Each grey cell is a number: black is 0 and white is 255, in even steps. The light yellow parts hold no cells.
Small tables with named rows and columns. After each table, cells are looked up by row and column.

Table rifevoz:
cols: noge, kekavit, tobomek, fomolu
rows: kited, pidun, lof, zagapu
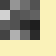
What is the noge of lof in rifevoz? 93
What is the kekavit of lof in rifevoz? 82
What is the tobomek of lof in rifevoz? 43
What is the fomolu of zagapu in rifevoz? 42
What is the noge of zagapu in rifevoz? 67
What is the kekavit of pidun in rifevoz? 82
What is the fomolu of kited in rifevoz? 82
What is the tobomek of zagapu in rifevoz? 105

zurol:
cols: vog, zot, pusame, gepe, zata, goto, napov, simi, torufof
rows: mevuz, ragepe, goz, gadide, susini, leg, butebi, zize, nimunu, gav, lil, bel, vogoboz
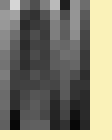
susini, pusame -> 42
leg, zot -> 85
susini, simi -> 116
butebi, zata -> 63
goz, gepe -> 57
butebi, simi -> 102
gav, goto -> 51
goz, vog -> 152
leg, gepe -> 75

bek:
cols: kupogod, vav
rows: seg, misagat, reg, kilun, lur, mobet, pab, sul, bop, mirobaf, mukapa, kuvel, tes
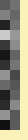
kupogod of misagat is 129
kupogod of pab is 49
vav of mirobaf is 98
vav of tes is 91
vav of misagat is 102
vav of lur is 140
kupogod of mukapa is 43
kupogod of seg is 91
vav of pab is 117
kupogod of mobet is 23

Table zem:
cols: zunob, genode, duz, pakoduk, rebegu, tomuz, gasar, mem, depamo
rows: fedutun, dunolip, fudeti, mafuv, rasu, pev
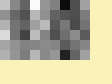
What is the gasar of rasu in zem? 91
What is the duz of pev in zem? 125
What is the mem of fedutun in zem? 79
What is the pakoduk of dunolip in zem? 184
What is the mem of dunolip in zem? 78
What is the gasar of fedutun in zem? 12

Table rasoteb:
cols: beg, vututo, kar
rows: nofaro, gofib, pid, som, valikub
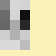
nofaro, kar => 211
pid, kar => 39
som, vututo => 177
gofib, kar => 16
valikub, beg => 217
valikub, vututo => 218
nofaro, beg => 134
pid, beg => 103
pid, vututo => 169
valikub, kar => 189
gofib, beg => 107
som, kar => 204
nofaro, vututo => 215
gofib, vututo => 213
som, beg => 206

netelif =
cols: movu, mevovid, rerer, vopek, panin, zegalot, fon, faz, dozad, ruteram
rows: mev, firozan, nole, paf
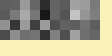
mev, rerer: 154
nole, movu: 145
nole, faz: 94
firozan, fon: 84
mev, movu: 95
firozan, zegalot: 101
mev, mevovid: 97
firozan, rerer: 169
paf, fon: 79
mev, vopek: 102
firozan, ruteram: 126
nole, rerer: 155
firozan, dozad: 149
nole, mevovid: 54
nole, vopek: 63
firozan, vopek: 119
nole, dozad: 113
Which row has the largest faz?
firozan

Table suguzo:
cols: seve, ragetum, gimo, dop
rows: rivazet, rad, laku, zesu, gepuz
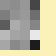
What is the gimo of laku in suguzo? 159
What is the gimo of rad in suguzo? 153
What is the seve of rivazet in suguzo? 146
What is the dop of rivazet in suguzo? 70
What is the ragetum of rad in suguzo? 146
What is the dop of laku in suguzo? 133
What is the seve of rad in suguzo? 125
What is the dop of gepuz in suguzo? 28
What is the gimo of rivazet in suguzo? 151
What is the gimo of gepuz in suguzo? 148
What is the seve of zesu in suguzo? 185
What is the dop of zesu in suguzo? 232
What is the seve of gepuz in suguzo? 166
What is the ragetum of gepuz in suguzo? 137
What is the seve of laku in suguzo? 92
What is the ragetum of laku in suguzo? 172

